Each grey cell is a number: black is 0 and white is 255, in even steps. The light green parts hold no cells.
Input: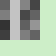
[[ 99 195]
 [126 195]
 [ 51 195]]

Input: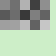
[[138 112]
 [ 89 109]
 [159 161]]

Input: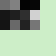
[[110 129]
 [ 22  31]
 [ 20 105]]

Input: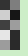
[[ 51 126]
 [207  22]
 [ 64 157]]

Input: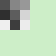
[[ 80 134]
 [ 47  93]
 [239  61]]

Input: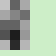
[[196  99]
 [166 133]
 [ 99  99]]

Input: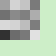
[[161 211]
 [113 138]
 [217 211]]

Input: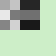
[[169 196]
 [232 122]
 [133 210]]

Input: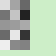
[[221 164]
 [116 196]
 [150 156]]
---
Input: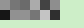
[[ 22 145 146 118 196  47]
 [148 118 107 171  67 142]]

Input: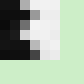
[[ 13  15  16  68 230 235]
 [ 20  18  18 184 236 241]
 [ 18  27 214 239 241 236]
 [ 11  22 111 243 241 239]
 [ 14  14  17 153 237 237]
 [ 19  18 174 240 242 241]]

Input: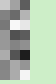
[[135 171 244]
 [132 169 149]
 [172  84  29]
 [152 132 144]
 [152  81  92]
 [120 248 231]
 [130 107 180]
 [202 162  93]]

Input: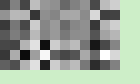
[[ 96  79 179 224  32 205 165 187 120  44  85 129]
 [ 55 172  12 158 247  94  71  84 169 103 255 215]
 [ 71  68 180 225  15 205 166 187 117  23  73 133]
 [ 88 125 101 185 132 153 121 141 142  84 163 182]
 [ 57 119  71 204 134 154 106 135 144  55 181 207]
 [147 184 182  53 143 133 167 168 139 216  63  66]
 [ 68 129  69 190 151 144 104 129 147  73 188 207]]

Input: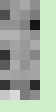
[[198 217 123 139]
 [ 52 123 123  41]
 [166 163 160 163]
 [ 91 172 146 165]
 [ 49 157 152 133]
 [147 163 153 170]
 [177 178 159 145]
 [145 146 129  21]
 [ 77 156 145 123]
 [134 153 167 143]]

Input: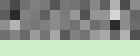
[[112 131 105 155 117 167  90 128 116 153 169 103 178  80]
 [142 179 126 120 127 139 126 114 149 110 124  43 140 108]
 [ 93  43 130 123  96 139 123 150  82 150 149 211 141 102]
 [109  74 113 127 121  86 119 115  99 135  96 178  76 140]]

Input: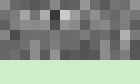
[[103 110  93 139  91 146  84  91  84  88 140 108 125  88]
 [101 103 112 141 108 125 107 107  84 101 139  97 147  86]
 [133  77 109 111 110 122 107 108 124 102 110  88 176 122]
 [ 96 127 140 137 142  81 148 137  96 130 136 109 126  95]
 [112 124 164 115 172  56 202 156 117 143 115 104 128 118]
 [143 105  98  88  98 135  95  98 150 107  90 117 111 147]]

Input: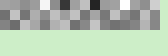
[[131 109 191 167 123 177 190 113 136 196 130 114 121 132 180 135]
 [113 194 117 174 142 191 158 193 119 165 120 192 144 118 190 136]
 [163 159 143 156 245 141  55 160 192  36 156 161 254 162 143 207]]

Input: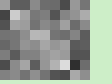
[[129 138 115 143 115  83  76 169 142]
 [ 76 139 165  93 150 178 220  47 109]
 [125  91 129 130 152 162 155  83  84]
 [103 118 148 141 166 150 160  90  94]
 [115 118 142 183 180 116 110 132  92]
 [ 82 163 157 115 137 125 160 108 138]
 [ 68 204 163 120 126  84 133 147 172]
 [159  94  93 138 109 107  75 152 117]]
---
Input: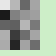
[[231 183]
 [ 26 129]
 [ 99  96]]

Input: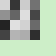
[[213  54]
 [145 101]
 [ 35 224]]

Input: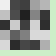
[[239  70]
 [193  76]
 [ 48 203]]

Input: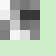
[[248 140]
 [237 172]
 [135 203]]

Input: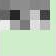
[[122 141]
 [ 97  37]
 [234 164]]

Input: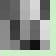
[[ 87  99]
 [ 90  97]
 [139  56]]

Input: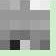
[[166 179]
 [152 152]
 [154 160]]
